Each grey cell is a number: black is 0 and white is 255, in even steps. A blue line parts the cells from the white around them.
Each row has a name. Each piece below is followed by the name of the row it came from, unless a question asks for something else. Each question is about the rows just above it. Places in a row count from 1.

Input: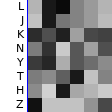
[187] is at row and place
J, 6
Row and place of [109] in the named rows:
Y, 5
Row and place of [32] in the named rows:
K, 3

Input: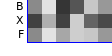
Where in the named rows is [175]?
X, 2
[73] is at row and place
X, 6

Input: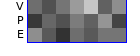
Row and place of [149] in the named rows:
P, 6
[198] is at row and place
V, 5
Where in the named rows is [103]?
P, 2
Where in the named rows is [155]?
V, 4
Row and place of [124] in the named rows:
P, 4
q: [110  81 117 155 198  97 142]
V

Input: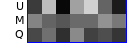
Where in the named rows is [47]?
Q, 3
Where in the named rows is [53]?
Q, 7
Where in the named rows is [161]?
U, 4
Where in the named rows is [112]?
Q, 2
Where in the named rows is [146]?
M, 6

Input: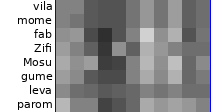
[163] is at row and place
parom, 9
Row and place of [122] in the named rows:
gume, 11

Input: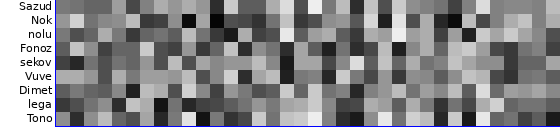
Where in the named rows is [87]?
Nok, 22
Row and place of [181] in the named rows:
Vuve, 31
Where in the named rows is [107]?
Dimet, 32

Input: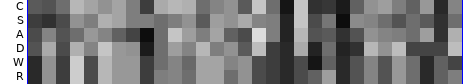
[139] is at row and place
S, 24
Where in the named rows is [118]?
S, 22
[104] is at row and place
W, 12

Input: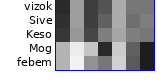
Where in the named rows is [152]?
Keso, 2
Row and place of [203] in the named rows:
Mog, 5
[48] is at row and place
Sive, 1
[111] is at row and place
Sive, 6

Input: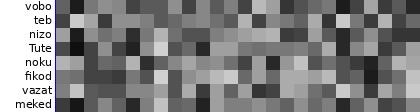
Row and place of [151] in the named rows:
noku, 17
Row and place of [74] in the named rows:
Tute, 1

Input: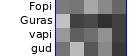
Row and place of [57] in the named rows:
gud, 5
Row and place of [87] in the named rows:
gud, 3
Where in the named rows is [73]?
Guras, 3

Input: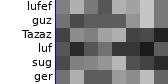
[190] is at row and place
ger, 7
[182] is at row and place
sug, 5
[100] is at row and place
ger, 8
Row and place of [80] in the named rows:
sug, 6

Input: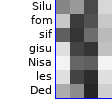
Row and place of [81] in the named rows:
fom, 3
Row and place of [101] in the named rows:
Nisa, 2
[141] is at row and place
Ded, 2
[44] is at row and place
les, 3
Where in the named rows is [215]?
Silu, 4
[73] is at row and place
Silu, 3
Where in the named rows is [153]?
Silu, 2

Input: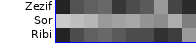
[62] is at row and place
Ribi, 9
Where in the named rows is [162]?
Sor, 5
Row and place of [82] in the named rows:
Zezif, 2

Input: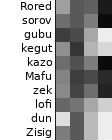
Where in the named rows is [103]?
lofi, 1
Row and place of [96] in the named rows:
Rored, 3
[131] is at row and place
Mafu, 1
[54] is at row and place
kegut, 2
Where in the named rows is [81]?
kazo, 2

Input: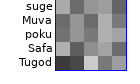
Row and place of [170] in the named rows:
suge, 1
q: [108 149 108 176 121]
Muva
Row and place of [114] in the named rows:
poku, 1
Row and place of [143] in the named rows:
Safa, 3
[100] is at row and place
suge, 5
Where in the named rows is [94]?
Safa, 2

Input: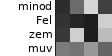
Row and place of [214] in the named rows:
minod, 3
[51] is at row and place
Fel, 1
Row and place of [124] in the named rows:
muv, 1
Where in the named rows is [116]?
muv, 2
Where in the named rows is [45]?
minod, 1

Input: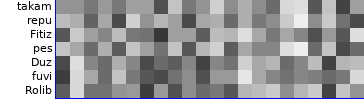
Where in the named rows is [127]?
fuvi, 19
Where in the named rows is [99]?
repu, 3

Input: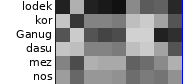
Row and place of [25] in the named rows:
lodek, 4
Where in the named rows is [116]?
nos, 8

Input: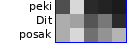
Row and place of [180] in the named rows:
posak, 5
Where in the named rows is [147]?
posak, 4
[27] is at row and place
peki, 5
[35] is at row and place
peki, 4
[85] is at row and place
Dit, 3
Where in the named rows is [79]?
peki, 1

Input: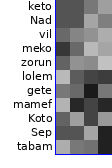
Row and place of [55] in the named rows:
meko, 1
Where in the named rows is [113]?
tabam, 3

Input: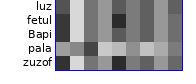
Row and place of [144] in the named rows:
pala, 6
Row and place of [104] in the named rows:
zuzof, 9

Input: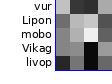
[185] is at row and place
Lipon, 2
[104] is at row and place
livop, 4
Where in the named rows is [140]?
Vikag, 2
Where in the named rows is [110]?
Lipon, 1

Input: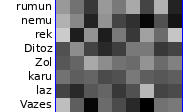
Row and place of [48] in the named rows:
nemu, 6
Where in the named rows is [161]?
rek, 7
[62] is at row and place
Ditoz, 5
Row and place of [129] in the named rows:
Zol, 9
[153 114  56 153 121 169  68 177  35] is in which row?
rumun

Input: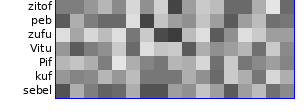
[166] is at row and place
zufu, 2
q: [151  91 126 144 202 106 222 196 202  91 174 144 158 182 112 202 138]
Vitu
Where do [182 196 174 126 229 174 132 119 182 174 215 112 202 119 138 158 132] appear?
Pif
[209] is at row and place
zitof, 8
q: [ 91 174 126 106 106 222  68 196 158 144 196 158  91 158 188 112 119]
peb
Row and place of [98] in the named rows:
sebel, 4
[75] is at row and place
zufu, 8

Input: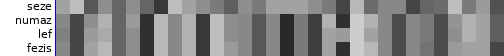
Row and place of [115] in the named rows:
fezis, 27
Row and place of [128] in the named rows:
lef, 1
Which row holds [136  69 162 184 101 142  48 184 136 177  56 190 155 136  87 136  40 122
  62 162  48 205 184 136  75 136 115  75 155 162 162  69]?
fezis
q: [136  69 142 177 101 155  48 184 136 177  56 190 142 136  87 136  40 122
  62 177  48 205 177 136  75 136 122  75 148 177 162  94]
numaz
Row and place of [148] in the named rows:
numaz, 29
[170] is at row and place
lef, 4

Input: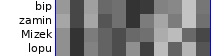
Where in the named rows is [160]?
bip, 3
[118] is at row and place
bip, 11
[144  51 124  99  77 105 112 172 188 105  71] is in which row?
Mizek
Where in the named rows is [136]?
bip, 9
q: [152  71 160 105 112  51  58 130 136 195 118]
bip
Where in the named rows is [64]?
lopu, 7

